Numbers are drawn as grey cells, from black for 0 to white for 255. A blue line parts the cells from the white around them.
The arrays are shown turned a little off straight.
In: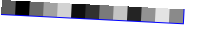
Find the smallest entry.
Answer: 0
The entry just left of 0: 92

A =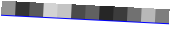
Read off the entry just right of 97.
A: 38
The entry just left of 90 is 52

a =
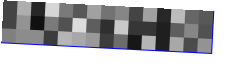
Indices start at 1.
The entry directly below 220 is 168
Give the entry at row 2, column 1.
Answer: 68
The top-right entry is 88
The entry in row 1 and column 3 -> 39
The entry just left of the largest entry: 81
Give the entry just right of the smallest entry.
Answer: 122
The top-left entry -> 68
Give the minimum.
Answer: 16
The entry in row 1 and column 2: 174
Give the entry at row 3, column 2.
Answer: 140
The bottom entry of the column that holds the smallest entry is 140
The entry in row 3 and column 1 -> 128
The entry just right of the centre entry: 201

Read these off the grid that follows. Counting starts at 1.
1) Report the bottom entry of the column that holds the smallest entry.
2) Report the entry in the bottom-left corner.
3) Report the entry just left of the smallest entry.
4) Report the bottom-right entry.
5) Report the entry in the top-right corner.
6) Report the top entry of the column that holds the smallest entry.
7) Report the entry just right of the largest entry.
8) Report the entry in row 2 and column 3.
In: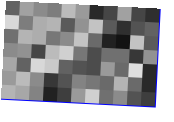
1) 139
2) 180
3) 33
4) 62
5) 47
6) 161
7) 41
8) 173

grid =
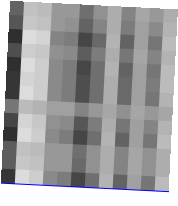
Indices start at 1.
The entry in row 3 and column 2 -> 220
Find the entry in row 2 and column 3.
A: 193
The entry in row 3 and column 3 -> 212
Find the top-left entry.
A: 99
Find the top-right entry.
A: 173
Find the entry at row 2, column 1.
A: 86
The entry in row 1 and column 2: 193
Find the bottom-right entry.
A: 187
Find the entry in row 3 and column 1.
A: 47
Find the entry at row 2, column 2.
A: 199
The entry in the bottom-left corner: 54
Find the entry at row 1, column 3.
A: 187

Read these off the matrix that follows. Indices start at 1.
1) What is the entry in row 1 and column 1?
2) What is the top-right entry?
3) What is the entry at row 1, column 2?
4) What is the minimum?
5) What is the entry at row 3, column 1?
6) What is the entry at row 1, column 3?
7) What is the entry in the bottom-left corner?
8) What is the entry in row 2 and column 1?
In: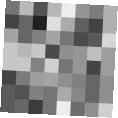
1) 117
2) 176
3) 183
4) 32
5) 164
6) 82
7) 90
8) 68

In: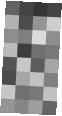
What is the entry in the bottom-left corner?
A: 149
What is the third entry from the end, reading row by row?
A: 134
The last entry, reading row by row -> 100
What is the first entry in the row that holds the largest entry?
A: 142
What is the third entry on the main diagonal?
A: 219
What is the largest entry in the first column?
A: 199
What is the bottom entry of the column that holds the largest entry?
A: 157
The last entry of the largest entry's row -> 142
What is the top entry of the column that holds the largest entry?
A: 54
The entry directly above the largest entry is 149

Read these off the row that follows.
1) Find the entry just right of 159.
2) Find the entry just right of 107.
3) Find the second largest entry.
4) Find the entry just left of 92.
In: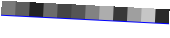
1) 198
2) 69
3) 173
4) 122

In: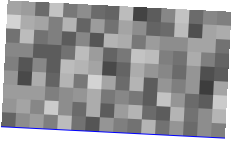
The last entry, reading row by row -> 127
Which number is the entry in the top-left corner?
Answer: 164
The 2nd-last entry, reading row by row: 141
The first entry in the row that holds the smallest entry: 149
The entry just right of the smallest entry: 164
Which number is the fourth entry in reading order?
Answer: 195
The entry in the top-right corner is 127
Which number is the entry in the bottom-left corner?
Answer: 100
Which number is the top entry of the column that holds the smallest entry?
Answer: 135
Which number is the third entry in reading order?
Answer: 107
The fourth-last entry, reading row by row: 149
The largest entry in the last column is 203
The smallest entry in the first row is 67
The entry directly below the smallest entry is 92
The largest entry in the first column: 211

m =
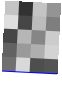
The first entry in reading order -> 196
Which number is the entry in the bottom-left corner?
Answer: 112
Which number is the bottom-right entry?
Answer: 84
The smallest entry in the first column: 70
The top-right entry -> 148
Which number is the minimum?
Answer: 50

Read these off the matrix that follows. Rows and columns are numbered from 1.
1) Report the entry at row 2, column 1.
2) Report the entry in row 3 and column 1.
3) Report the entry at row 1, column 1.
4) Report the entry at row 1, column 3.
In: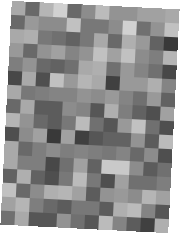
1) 105
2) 169
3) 169
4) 181

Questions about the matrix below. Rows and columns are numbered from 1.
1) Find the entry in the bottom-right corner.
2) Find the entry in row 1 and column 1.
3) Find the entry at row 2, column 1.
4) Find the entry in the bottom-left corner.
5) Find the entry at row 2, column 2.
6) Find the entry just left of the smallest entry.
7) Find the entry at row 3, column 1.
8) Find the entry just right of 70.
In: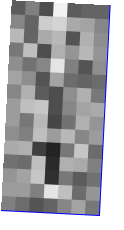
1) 120
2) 92
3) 134
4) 128
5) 100
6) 63
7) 184
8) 114

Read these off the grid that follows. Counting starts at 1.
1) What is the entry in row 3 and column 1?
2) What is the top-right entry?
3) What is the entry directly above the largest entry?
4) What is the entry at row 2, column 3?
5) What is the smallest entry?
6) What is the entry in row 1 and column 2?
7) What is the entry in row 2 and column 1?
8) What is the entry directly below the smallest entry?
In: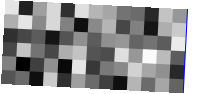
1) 48
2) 151
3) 115
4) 137
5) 1
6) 33
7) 174
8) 107

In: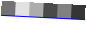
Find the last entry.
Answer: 53
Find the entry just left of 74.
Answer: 172
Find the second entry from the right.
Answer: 129

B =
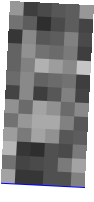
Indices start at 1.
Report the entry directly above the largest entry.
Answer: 62
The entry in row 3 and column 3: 87
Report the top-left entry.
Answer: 151
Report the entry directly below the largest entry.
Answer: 62
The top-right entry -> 151
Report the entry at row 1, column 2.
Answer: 62
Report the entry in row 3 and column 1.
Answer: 54
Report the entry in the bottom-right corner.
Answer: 129
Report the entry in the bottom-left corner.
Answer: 163
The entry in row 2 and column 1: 114
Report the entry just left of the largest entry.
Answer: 137
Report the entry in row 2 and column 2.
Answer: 93

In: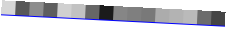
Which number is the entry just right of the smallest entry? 134
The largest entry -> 214
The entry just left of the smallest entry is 102
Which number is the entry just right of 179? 186

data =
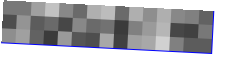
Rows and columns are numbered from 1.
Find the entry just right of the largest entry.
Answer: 128
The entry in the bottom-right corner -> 92
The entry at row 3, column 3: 98
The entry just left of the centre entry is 106
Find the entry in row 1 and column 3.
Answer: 160
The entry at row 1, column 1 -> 120
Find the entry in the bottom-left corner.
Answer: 142
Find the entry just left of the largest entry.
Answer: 168
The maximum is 209
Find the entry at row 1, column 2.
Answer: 120
